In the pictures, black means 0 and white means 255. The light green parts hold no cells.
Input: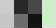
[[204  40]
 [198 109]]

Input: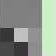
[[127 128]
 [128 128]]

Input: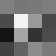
[[128 119]
 [ 75 243]]

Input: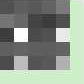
[[ 82  94]
 [117 105]]

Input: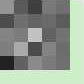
[[148  90]
 [ 77 111]]

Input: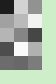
[[ 29 211]
 [161 186]]
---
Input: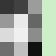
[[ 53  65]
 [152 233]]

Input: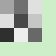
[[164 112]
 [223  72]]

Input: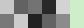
[[200  98]
 [120 204]]

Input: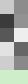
[[202 140]
 [ 59 146]]

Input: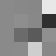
[[138 136]
 [138 142]]

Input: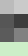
[[187 202]
 [ 86  61]]
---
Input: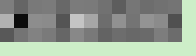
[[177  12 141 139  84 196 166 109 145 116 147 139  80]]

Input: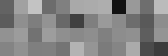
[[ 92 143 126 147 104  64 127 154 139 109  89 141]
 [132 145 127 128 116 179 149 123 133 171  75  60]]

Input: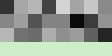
[[134 158  83 131 131   9  60 147]]

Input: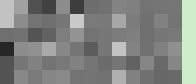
[[194 140 115 111 119 201 122 121 167 124 112 129 116]
 [ 39 141 144 169 135 117  92 119 195 131 113 129 143]
 [ 83 136 122 134 137 115 116 114 176 129 112 103 105]]

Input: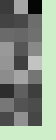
[[ 67  72 109]
 [153  86 137]
 [140 165 117]
 [119  83  76]]

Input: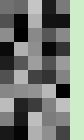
[[ 81   5 178  19  18]
 [ 10 176 143   8  52]
 [ 81 182  66  51 131]
 [188  34  60 130 192]
 [ 24   5 176 143  67]]

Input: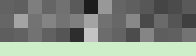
[[102 164 115 132 115 127 163 113 103 136  73 106  85  63]]
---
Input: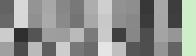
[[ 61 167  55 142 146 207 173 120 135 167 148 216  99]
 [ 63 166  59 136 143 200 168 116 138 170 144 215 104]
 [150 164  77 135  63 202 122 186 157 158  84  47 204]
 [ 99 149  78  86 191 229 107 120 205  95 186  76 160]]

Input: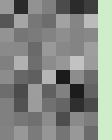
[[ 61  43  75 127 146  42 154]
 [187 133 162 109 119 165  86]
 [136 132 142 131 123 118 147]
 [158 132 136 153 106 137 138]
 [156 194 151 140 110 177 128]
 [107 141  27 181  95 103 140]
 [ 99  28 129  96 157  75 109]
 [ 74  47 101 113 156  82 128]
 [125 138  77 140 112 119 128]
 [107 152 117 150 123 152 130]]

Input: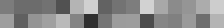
[[205 172 149 139 168 210 125 115  98 208 180  81 114 108 108 124]
 [180 110 154 128 134  76 157 156 117  48 132 186 160 148  96 158]]

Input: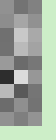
[[129 115 145]
 [145 166 141]
 [169 200 112]
 [163 186 113]
 [119 107 154]
 [151 219  45]
 [117  89 185]
 [115 143 108]
 [147 127 145]]

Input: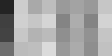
[[198 153 163 154 189 169 205  36]
 [211 132 173 132 213 198 208  64]
 [197 146 166 143 187 179 199  67]
 [193 142 171 153 219 190 187 110]]

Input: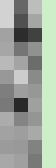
[[189 102 210]
 [165  80 210]
 [ 65  44 162]
 [145 117 166]
 [108 164 185]
 [138 204 152]
 [151 158 126]
 [160  40 121]
 [149 132 172]
 [169 158 162]
 [130 153 155]
 [120 160 168]]
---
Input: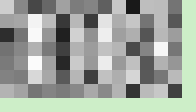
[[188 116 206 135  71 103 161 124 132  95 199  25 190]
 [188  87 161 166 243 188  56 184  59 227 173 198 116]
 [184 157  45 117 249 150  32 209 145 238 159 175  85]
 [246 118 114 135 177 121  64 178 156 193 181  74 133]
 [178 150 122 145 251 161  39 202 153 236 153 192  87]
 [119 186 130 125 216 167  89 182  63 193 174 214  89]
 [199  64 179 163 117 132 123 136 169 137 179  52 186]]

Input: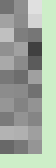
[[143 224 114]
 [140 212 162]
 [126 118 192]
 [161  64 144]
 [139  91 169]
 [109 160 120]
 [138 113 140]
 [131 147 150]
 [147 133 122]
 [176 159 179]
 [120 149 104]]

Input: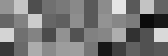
[[195  99 148 197  78 112 121 137  89 140 229  89]
 [ 11  24 102 130 204 102  95 142  89 147 135 124]
 [ 81 217 212 112 131  75 146  82 129 134 174  49]
 [ 81  88  56 106 173 139 157 159 118  23  63  97]]

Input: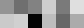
[[122 223 148 111 130 206]
 [103 171 202 208   4 189]]

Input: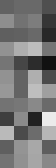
[[105  79  98 105]
 [125  54 142 114]
 [105  40  95  97]
 [189 117 146 174]
 [ 44  17 117  70]
 [175  75 146  99]
 [190 159 152  99]
 [137 106 115 119]
 [ 33 235  62 139]
 [108 182 186  75]
 [168  94  95 148]
 [166 136 115 145]]

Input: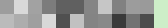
[[156 154 157 217 162 124  96  96 133 198 129]
 [114  76 187 173 159 216  80 193 132 137  58]]

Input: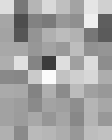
[[229 208 222 120 181 217 191 163]
 [239  94 166  77 130 122 152 143]
 [119  91 163  86 148 176 188 178]
 [145 149 168 167 151 163 153 189]
 [220 141 174 224 132  59 222 160]
 [215 173 137 135 202 251 194 207]
 [160 152 170 168 131 175 139 187]
 [181 167 162 157 138 163 159 142]
 [180 152 162 156 168 150 165 136]
 [189 193 176 138 186 182 173 152]]

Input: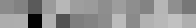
[[143 119 139 130  90 155 183 158 155 142 157 142 131 182]
 [193 175 173 174   3 176  82 126 131 140 187 138 178 184]]
